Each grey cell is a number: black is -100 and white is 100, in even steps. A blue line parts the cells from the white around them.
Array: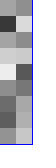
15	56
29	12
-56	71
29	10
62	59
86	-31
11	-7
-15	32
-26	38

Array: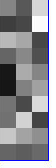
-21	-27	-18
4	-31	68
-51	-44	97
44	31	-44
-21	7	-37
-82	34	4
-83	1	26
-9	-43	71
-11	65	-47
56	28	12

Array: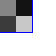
-54	57
4	-85

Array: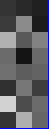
-59	37	-20
-59	-68	-75
-54	9	-79
39	-30	2
-16	-84	-17
-12	-27	-22
-62	-7	-52
65	-40	-16

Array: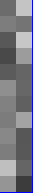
17	-53
-15	54
-2	-9
-31	56
-43	22
-29	-21
12	-19
1	-25
-3	28
7	-32
-2	-31
50	-21

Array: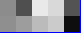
12	23	47	59	-89
10	-38	83	70	-35
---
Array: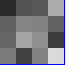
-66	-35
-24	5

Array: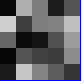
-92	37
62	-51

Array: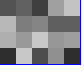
-36	-25
44	-2

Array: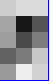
61	71
29	-82

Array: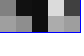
0	-87
25	11

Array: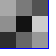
32	-4
12	-86
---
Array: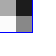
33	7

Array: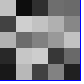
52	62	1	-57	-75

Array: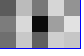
-29	70	-25

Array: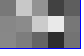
-6	9	-21

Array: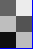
-22	-35

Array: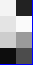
91	96

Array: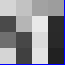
67	42	72	-74
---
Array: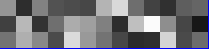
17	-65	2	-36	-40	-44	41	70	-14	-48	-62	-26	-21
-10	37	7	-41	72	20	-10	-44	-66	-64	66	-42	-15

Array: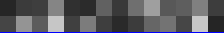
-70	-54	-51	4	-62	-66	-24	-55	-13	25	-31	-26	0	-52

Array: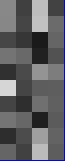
7	-50	48	-48
-45	-58	-80	-21
-62	-42	16	-2
-47	-64	-12	-25
-65	-40	25	-22

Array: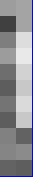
23	29
-1	73
-14	65
-9	71
1	-23
-22	-26

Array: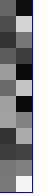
-20	-90
-59	-7
22	-92
25	-92
-59	35
-7	0

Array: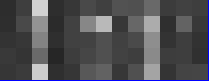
-65	-51	64	-64	-57	-43	-50	-36	-37	-18	-53	-49	-51
-60	-57	3	-63	-49	-48	-37	-49	-42	11	-60	-51	-61
-58	-54	61	-63	-58	-31	-23	-57	-37	29	-59	-47	-46
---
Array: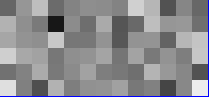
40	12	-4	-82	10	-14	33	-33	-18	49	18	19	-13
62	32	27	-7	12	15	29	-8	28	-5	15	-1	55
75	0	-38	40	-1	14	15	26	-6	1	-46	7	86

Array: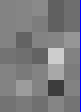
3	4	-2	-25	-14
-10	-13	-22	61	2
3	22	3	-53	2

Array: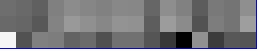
-18	-20	-31	3	20	13	6	15	14	-27	22	9	-36	-2	-9	24

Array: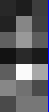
-73	5	-50
-86	-68	-80
6	-11	-42

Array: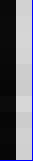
-92	67
-93	66
-95	60
-95	60
-95	63

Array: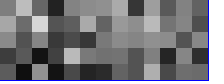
31	-15	68	-34	-26	33	-22	20	11	46	-9	4	-39
-52	-30	-85	-49	46	-5	-11	-10	-35	0	-71	5	-64

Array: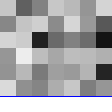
6	54	62	9	68	20	-31
18	86	48	31	48	46	38
71	13	4	36	56	-1	18

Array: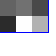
-66	99	40
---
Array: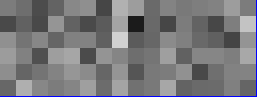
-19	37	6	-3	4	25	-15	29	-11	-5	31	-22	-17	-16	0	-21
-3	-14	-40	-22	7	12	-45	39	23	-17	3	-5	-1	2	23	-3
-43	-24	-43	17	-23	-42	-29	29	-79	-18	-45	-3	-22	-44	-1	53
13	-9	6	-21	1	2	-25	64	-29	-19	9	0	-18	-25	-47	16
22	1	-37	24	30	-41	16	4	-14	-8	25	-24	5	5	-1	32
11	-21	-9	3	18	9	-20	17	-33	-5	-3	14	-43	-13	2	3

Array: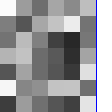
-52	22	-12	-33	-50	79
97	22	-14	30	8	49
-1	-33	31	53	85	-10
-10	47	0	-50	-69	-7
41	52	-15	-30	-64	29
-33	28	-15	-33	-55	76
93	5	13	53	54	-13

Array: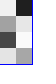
79	31
89	-76
27	81
-45	96

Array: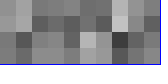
-3	-17	10	10	-2	27	19	-31	-9	6
14	27	-5	-2	3	-14	-11	41	15	-1
19	30	-26	-16	-27	-11	-29	52	7	-25
-5	-32	0	5	-22	42	16	-52	-22	-4

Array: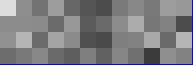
-15	-6	6	-18	-27	-1	-25	5	-13	-54	12	1
73	11	-10	22	-19	-34	-41	-4	7	-6	22	19
10	10	9	-16	19	-29	-18	10	34	-7	1	-41
13	41	-16	29	8	-37	-42	-1	1	32	-18	41

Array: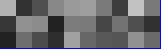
-73	-14	-41	-65	26	-19	-31	-33	13	-18
39	-61	-37	7	21	24	-4	-53	52	-6
-57	14	10	-73	-3	-4	-45	-10	-39	-62

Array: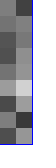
-39	18
-1	-49
-10	0
-34	-6
-37	12
-10	16
22	64
-42	23
-1	-55
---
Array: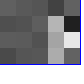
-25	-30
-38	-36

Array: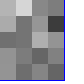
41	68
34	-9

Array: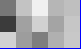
-7	53
-54	26

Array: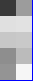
-55	22
76	77

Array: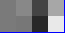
-4	7
-4	-7

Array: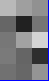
45	25
-20	-74

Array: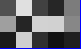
-37	76
25	-71

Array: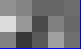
13	3
72	20
